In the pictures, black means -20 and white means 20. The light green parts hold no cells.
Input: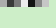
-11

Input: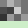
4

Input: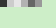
12

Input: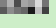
2

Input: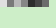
-1

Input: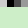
-20

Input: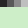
-6

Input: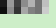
2
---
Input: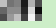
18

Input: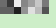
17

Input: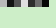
15

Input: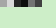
14

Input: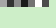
20

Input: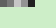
11
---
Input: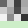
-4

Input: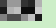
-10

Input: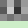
-2

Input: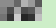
2

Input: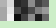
8

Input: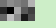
-2

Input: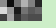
2

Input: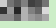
12

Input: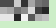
-8
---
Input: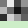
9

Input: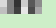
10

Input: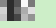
13

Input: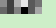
-4

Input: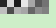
10

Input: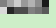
14

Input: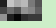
-9
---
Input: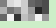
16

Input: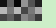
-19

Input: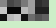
-7

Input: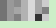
2

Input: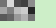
-8

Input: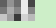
-3

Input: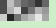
2

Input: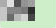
-7

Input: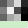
14

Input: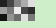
1
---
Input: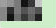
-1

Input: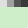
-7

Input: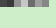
3

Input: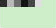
-3

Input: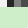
0

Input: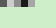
2

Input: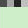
-14

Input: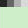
8

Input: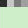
-1
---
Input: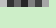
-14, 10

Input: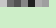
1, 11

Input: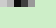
-18, 12

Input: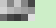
7, 15

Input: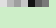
11, 15

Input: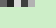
14, 14

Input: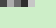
-3, 11

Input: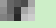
-12, 12

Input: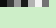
-16, 18
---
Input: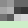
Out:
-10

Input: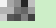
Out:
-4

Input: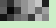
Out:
-3

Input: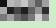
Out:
3

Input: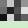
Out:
-7

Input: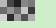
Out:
11

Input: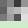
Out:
9
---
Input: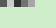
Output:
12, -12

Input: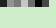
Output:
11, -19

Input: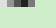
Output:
15, -15

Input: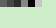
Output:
11, -19

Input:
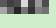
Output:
14, -14

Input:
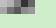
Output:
10, -12

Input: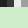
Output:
17, -15
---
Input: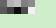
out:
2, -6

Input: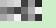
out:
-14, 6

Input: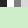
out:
14, -14

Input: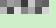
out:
-5, 9

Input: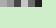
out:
-15, 7

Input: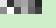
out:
-14, 2

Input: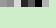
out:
8, 4

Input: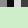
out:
-10, 2

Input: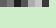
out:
-11, -5
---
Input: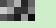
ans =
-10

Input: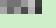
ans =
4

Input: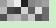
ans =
3

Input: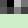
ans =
-6

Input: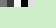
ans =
-11

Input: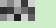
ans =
9

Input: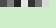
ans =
16
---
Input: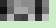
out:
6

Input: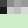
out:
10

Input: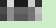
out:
-4

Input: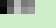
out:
11

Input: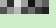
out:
9

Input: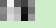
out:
8

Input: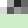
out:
4

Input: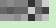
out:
-4

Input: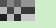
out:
7
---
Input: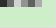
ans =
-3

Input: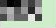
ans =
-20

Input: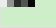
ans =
3

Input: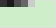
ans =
-16

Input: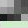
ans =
8

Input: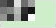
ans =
-11

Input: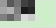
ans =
-6

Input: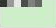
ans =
4

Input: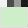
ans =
-8
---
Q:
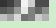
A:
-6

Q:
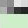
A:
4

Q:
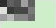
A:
15

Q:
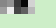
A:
1

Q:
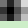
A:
-12

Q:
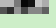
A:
9

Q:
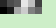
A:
-14

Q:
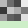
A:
-11

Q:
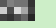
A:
12

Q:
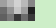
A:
-3
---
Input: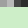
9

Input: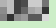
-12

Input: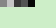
11

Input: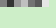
-12

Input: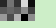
-8

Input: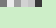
17
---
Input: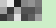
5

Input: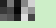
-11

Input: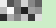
9

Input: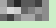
8

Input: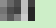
-2

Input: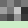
5

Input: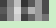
-6

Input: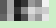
-6

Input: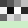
18
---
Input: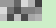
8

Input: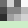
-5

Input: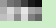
-16

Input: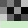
-12

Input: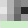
0

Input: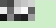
11
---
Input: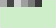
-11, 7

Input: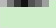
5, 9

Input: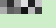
11, 7

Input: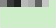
11, 1

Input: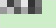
-2, 4

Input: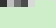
14, -12

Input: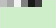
-10, 10

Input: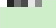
2, 20

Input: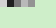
3, 13
